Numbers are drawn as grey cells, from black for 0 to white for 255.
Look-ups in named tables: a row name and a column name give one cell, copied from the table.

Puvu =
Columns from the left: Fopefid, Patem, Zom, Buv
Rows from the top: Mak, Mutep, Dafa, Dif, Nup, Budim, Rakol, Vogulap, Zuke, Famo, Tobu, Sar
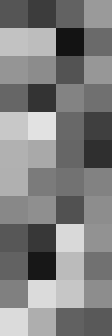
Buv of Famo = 113
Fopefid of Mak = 85
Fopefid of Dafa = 149
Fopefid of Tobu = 128
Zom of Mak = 98
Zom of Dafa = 83
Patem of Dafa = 140
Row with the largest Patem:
Nup

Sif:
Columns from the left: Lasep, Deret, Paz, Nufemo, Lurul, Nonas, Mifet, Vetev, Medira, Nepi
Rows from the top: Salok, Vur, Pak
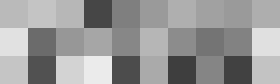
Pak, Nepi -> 195
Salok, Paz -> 183
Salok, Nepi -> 174
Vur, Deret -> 107
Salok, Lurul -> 127
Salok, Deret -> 196
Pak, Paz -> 211
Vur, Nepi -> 224
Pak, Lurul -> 76
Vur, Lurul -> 135
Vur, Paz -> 151
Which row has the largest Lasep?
Vur

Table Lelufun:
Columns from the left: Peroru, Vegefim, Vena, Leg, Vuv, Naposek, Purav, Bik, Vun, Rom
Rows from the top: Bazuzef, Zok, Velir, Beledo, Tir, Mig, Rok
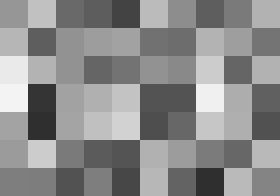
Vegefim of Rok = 125
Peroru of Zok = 182
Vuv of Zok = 162
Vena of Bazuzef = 105
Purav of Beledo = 83
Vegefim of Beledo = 52

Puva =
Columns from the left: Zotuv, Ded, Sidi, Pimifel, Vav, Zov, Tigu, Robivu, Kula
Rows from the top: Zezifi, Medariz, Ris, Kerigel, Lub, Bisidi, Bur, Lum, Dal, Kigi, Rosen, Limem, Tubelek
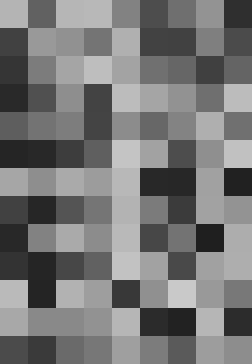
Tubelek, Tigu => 90
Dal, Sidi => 170
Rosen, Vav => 56
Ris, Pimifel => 190
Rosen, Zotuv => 186
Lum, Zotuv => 65
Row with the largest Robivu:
Limem

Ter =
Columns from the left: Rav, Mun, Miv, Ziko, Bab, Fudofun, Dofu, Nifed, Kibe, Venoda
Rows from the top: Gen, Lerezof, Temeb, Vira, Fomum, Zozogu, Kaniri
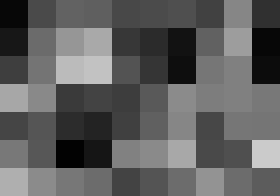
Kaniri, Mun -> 139
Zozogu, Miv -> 2
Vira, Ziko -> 67
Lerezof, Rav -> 23
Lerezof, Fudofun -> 43
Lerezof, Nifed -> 97
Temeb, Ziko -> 194
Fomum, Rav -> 69
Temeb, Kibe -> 128
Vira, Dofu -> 139
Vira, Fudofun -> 89
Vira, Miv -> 58
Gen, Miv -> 98
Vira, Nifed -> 125
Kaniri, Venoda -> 92
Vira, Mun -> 137
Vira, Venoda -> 120

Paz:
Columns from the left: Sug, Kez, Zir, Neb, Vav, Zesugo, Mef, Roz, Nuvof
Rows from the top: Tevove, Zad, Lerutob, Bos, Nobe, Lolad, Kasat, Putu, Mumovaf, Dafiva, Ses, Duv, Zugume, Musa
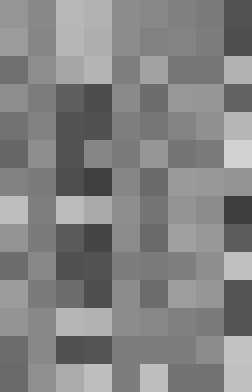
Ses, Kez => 123
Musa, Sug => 106
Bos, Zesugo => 109
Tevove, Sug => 149
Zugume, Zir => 80
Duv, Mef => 128
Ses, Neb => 79
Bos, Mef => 151
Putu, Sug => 189
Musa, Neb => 190
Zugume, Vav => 125
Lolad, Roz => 122
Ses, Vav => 140
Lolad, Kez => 141
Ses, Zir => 108
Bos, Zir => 95
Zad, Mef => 132
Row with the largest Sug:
Putu

